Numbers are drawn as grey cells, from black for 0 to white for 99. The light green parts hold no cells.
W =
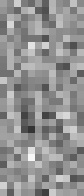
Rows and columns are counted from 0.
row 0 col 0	62
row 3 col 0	40
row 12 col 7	65
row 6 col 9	45
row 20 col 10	60
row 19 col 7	68
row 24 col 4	61
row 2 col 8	71
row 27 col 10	63
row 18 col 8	34
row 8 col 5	66
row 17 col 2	66
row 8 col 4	64
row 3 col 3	52
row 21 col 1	48
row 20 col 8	39
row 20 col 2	53
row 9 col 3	72
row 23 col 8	46
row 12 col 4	51
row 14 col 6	56
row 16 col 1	75
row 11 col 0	77
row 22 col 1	60
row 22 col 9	47
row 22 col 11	55
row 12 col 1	59
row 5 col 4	45
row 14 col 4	44
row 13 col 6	47
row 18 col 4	20
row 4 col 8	54
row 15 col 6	53
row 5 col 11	59
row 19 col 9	43
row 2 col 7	54
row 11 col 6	52
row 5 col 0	63
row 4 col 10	52

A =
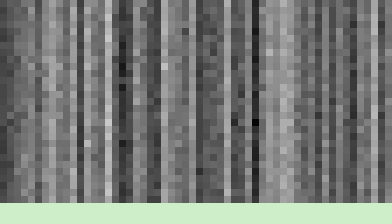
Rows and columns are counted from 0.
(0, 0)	30
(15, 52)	39
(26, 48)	48
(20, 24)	49
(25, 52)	43
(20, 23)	60
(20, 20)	46
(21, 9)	44
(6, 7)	60
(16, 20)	46
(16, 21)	31
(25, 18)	31
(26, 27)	58
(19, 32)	59
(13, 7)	57
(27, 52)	33
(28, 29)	37
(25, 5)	41
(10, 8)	50
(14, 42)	44
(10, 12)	59
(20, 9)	43
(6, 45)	36
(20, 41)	62
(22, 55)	42
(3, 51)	45
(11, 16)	34
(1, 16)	41
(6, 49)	37
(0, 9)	40
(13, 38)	58
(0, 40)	68
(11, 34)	33
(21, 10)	60
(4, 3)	43
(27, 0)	27
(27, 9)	48
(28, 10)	64
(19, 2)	41
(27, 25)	46

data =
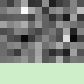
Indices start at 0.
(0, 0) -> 37
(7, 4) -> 44
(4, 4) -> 34
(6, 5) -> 64
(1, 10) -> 50
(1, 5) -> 52
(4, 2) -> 51
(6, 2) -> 53
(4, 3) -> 48
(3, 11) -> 40
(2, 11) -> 21
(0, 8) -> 24
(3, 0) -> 63
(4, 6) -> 39
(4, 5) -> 27
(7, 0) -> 42
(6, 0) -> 41
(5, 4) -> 23
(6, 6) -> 44
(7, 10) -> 62
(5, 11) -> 25
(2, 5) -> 50
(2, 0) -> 34
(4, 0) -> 30
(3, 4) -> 43
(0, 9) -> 30
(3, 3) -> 67
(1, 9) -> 43
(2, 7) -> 19
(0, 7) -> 12
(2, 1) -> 36

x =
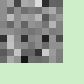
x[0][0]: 56
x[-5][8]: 50
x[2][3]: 62
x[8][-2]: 58
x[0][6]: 17
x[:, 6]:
[17, 59, 34, 45, 56, 13, 41, 79, 44]
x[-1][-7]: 57
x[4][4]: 45
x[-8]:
[55, 40, 55, 43, 48, 45, 59, 66, 47]
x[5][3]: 19
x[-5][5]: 49
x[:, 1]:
[64, 40, 73, 40, 55, 73, 75, 47, 66]
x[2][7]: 53
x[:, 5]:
[85, 45, 71, 54, 49, 55, 54, 20, 41]
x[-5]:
[55, 55, 51, 48, 45, 49, 56, 48, 50]
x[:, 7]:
[39, 66, 53, 70, 48, 57, 56, 60, 58]
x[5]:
[19, 73, 53, 19, 52, 55, 13, 57, 29]

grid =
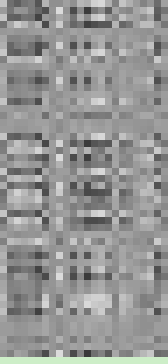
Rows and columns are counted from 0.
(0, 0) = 76
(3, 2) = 79
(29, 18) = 53
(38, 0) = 74
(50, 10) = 29
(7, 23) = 59
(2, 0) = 76
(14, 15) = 65
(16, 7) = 60
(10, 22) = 48
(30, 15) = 65
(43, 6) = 82
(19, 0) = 76
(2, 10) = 45
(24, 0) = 76
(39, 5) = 43
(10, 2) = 52
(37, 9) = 60
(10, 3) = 54
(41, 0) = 65
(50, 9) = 56
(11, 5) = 30
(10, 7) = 57
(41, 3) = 54
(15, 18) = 60
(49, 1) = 59
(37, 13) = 66
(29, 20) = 65
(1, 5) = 40
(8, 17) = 51
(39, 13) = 45
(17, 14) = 59
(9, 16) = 57
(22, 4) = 47
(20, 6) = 28
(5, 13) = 65
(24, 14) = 84
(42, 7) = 56
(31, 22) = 64
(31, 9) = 54

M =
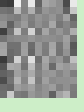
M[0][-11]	25
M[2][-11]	53
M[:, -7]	[90, 68, 50, 48, 82, 58, 42, 40, 86, 73, 66, 76, 62, 59]
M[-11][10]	45
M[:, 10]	[90, 77, 39, 45, 67, 45, 34, 36, 74, 63, 49, 57, 48, 47]
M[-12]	[53, 50, 48, 57, 50, 57, 53, 58, 50, 62, 39]
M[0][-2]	29
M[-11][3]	60
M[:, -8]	[52, 51, 57, 60, 49, 54, 61, 62, 49, 45, 55, 52, 57, 46]
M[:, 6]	[65, 58, 53, 51, 64, 56, 49, 48, 65, 62, 58, 62, 57, 57]
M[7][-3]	45
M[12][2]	61
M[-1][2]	48
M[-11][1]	38
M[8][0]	23
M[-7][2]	44
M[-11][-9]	53
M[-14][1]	23
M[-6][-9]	81
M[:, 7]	[61, 54, 58, 65, 52, 55, 64, 66, 53, 41, 59, 54, 61, 38]
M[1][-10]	43
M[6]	[62, 44, 44, 61, 42, 59, 49, 64, 46, 60, 34]
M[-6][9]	46
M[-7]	[64, 41, 44, 62, 40, 59, 48, 66, 45, 57, 36]
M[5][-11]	45
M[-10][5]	45
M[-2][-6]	52
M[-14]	[25, 23, 93, 52, 90, 39, 65, 61, 55, 29, 90]

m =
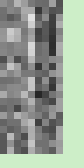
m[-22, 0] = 56
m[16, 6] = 39
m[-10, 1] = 53
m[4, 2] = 70
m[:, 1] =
[50, 52, 35, 48, 79, 75, 48, 49, 56, 76, 52, 44, 53, 52, 44, 44, 47, 44, 37, 72, 56, 68]
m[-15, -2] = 19
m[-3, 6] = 44
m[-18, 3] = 47
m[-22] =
[56, 50, 70, 61, 47, 42, 41, 62, 32]
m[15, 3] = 47
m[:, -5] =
[47, 66, 87, 80, 60, 64, 84, 82, 71, 56, 47, 77, 76, 50, 69, 58, 53, 73, 67, 68, 76, 67]
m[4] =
[58, 79, 70, 47, 60, 25, 34, 22, 50]
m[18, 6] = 32
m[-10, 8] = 63
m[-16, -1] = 67
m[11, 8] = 53
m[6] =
[51, 48, 53, 52, 84, 42, 46, 18, 67]
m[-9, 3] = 72
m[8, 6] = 45
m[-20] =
[43, 35, 41, 62, 87, 36, 54, 25, 58]
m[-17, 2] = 68
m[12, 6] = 44
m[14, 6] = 34
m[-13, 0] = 46
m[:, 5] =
[42, 22, 36, 45, 25, 27, 42, 42, 45, 21, 41, 32, 37, 15, 43, 42, 49, 25, 47, 50, 44, 51]
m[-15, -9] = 52
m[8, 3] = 42
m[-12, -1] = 63
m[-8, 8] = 62
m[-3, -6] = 30
